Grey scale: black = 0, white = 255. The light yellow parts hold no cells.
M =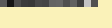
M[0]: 90
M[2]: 76
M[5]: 72
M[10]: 97

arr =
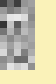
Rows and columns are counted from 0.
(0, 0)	65
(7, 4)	172
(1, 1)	124
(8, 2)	105
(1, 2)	140
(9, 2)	205
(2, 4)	137
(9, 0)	157
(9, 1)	226
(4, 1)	179
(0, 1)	110
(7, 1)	143
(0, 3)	149
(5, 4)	167

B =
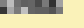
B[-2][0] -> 128
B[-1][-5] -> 101
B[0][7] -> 50
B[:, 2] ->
[112, 122]
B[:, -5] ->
[101, 101]
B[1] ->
[54, 168, 122, 192, 101, 96, 96, 84, 121]

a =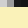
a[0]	208
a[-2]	26
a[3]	21

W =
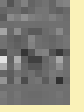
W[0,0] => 121
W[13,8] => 117
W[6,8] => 111
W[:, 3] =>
[129, 95, 145, 111, 104, 100, 102, 53, 95, 103, 105, 76, 110, 109, 110]
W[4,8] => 137
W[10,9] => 111
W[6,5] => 111
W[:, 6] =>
[114, 117, 117, 111, 107, 106, 108, 130, 102, 106, 107, 92, 112, 110, 111]
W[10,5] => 97
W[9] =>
[172, 104, 146, 103, 86, 86, 106, 115, 141, 112]
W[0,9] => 131
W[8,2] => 175
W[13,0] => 122
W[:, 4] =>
[100, 104, 127, 111, 90, 134, 129, 86, 64, 86, 112, 113, 111, 107, 109]
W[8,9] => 112
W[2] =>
[91, 138, 126, 145, 127, 121, 117, 128, 117, 109]
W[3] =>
[110, 109, 111, 111, 111, 110, 111, 112, 112, 111]
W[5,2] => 92
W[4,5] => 90
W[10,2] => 113
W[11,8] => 49
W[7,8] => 57
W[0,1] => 85
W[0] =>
[121, 85, 111, 129, 100, 108, 114, 102, 126, 131]
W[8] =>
[226, 99, 175, 95, 64, 64, 102, 119, 167, 112]
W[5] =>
[114, 100, 92, 100, 134, 111, 106, 102, 110, 117]

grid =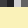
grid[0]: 63
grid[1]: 35
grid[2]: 209
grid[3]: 99

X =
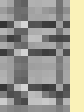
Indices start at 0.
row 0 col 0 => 179
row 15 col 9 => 141
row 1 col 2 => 110
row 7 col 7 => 67
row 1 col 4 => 161
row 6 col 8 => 121
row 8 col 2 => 112
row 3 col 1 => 84
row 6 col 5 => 164
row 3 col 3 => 214
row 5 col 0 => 116
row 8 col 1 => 156
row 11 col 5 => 167
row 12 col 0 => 54
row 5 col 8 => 68
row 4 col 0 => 181
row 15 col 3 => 130
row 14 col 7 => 193
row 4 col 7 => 178
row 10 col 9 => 165
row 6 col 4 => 159
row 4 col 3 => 99
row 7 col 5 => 79
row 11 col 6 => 175
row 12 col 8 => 163
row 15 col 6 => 142
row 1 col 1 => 134
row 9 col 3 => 116
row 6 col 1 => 157
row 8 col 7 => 171
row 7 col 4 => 83
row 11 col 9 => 166
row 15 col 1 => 133
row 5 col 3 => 132
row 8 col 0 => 168
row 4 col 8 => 116
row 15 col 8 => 126
